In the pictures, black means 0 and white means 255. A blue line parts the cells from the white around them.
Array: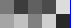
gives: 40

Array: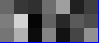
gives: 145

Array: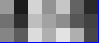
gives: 71

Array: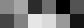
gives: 21

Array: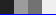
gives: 239

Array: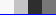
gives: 119

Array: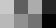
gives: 4

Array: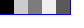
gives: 89

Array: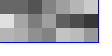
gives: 152

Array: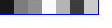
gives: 203
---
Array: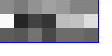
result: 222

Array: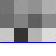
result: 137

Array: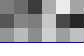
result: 38

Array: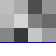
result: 106

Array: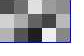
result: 185

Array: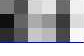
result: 220

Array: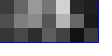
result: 25

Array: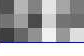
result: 109

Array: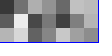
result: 181

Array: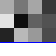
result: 82
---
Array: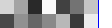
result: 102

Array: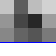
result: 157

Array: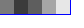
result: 122

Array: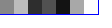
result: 46

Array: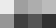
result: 187

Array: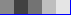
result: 137

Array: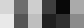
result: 85

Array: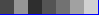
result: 46

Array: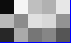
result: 39

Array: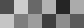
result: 126
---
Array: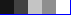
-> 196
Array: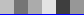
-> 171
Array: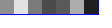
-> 122
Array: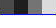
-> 116
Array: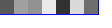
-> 146
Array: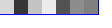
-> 196
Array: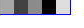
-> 139
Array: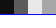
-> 232
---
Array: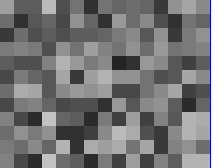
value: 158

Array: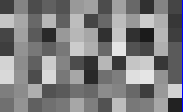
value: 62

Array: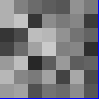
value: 176

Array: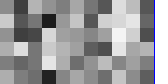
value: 140

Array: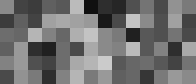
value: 138

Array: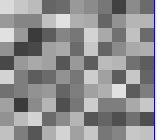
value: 218

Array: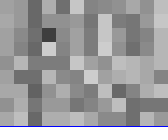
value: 161
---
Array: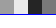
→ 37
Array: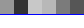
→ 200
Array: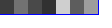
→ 73
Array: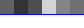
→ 78
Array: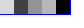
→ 147
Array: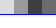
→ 63
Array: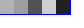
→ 82
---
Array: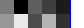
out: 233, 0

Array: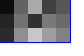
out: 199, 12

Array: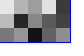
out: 230, 18

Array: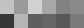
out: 209, 55

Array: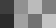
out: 195, 43

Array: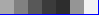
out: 242, 45

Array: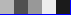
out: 237, 27

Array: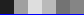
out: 222, 31

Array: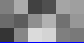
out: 219, 52
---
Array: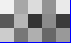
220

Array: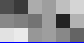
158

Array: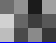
145

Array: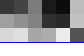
26

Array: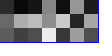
15

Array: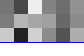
131

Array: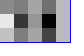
165
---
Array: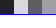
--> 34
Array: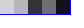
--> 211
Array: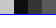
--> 199
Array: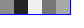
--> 140
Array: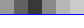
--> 153
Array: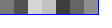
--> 122
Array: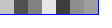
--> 197
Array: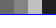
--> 105
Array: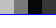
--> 192
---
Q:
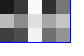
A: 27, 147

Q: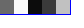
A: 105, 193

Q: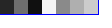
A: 38, 204

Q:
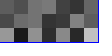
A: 93, 193

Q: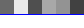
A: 105, 65

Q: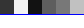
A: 52, 193

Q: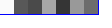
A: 250, 108
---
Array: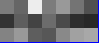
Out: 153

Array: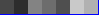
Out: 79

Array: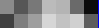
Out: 180

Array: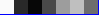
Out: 157

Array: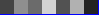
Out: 82

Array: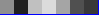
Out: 165
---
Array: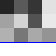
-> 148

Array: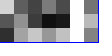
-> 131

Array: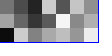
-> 237

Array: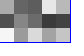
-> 197

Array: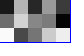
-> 238

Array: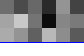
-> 90

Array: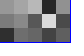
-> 95

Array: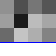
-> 131

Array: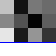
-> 52

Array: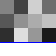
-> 26
